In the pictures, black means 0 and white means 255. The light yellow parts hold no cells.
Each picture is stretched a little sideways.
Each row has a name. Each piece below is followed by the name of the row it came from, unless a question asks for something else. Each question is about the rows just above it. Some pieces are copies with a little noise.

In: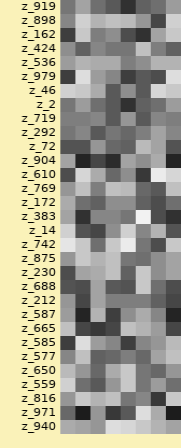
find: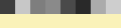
z_162
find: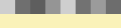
z_559
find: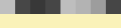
z_665
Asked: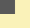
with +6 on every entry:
[95]
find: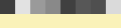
z_979
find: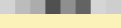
z_46
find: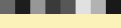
z_971

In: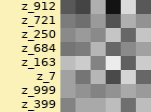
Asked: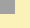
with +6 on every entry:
[167]
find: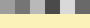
z_7
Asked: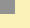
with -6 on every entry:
[140]
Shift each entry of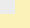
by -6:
[230]
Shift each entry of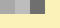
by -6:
[163 183 105]
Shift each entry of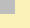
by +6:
[195]
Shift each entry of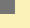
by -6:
[111]

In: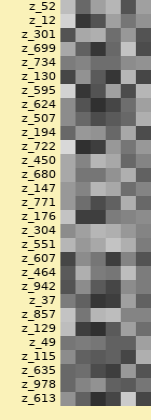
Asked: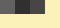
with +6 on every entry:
[103  54  76]
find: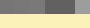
z_49
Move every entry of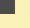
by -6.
[70]

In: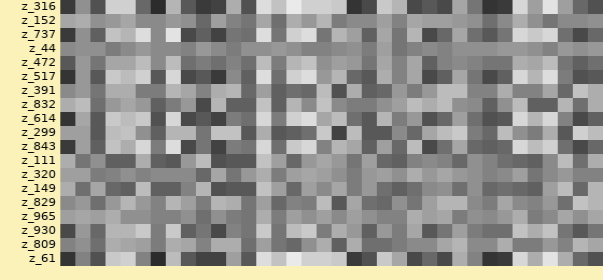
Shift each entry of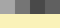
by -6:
[160 111  67  90]
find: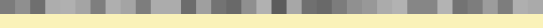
z_809

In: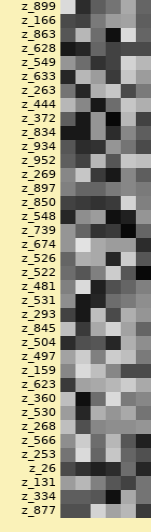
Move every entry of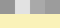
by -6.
[143 220 163 150]
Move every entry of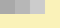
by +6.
[175 189 210]
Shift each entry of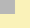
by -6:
[177]
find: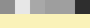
z_674
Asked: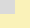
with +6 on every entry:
[224]
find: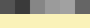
z_166
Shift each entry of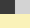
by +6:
[ 64 217]

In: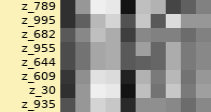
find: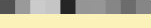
z_935
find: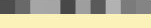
z_955
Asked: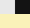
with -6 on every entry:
[226  13]
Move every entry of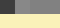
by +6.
[ 68 142 135 135]
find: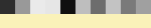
z_30

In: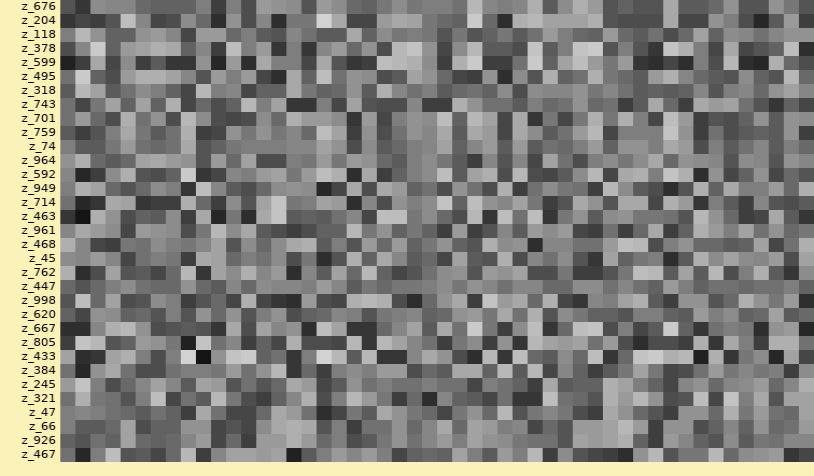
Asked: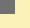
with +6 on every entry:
[119]
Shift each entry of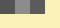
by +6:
[ 90 146  97]
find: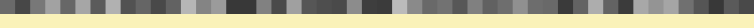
z_743
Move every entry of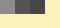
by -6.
[134  78  64]
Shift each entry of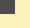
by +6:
[83]

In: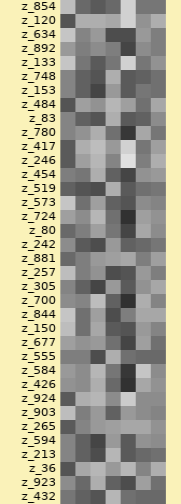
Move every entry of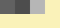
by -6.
[ 91  71 176]
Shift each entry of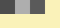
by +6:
[ 83 180  96]
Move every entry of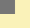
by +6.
[124]
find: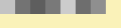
z_133

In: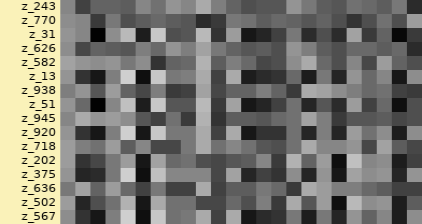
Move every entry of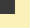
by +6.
[64]
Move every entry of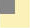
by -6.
[128]
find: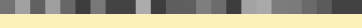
z_636
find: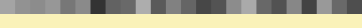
z_582
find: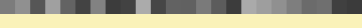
z_938
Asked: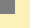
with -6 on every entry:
[120]

